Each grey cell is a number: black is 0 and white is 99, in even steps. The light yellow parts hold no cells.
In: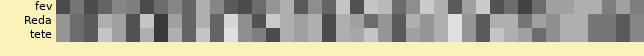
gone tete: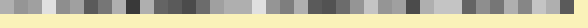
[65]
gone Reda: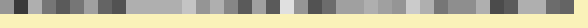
[83]
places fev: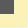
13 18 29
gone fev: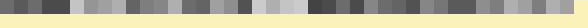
[72]
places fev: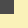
1 3 7 14

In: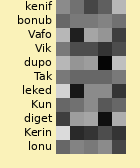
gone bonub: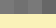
[51]
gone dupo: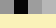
[74]
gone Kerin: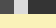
[16]
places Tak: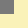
1 5
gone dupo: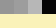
[74]

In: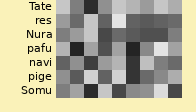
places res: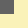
4 6 8
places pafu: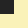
2 6
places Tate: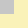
1 5 8

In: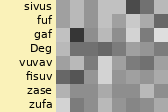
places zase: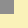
2 3 5 6 8
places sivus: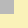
2 8
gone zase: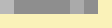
[69]
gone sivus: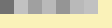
[29]
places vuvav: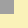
1 5 8
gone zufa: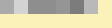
[52]
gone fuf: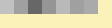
[78]

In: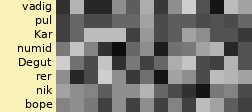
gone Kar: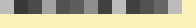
[59]
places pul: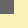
2 5 6 14
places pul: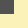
12
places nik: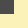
9 14
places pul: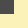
3 4 8 11 13
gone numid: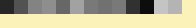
[11]
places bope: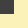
4 6 8 10 14

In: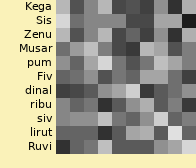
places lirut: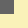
1 2 3 10
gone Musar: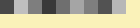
[60]

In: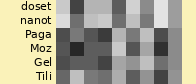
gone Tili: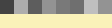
[40]
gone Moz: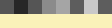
[19]
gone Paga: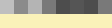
[23]

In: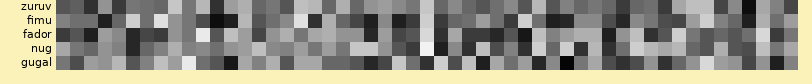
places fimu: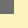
2 3 7 16 30 32 35 52
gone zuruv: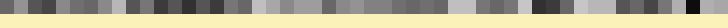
[37]
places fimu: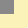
17 24 38 39 42

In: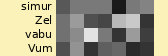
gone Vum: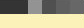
[16]
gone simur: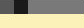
[51]
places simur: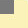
2 3 4 6

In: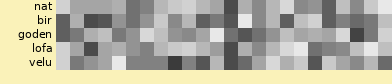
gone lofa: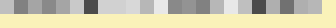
[61]
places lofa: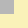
8 11 16

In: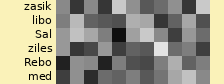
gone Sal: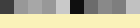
[62]
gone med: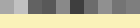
[17]
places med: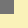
8
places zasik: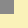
1 3
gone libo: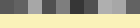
[72]
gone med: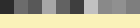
[45]

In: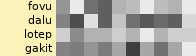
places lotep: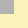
3 4 6 8
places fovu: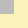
6 8

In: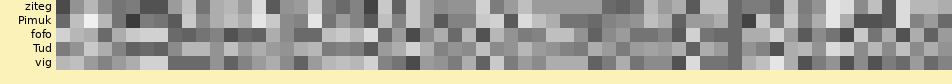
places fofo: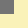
11 42 43 47 56 59
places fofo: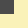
26 57
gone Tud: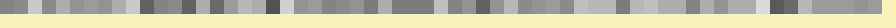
[63]
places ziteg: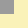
9 14 18 27 33 35 36 37 38 39 44
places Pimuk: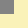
18 22 25 29 30 40 54 62

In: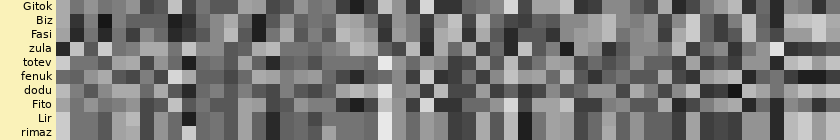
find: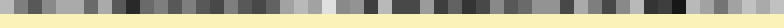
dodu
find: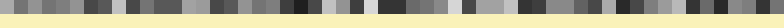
Gitok
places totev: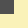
19 34 40

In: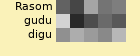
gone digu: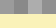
[71]
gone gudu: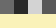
[30]
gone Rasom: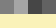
[45]

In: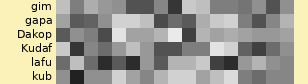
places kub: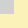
5 9 10
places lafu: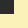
4 6 13
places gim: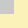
10
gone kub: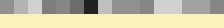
[85]
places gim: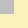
1 11
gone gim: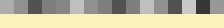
[45]

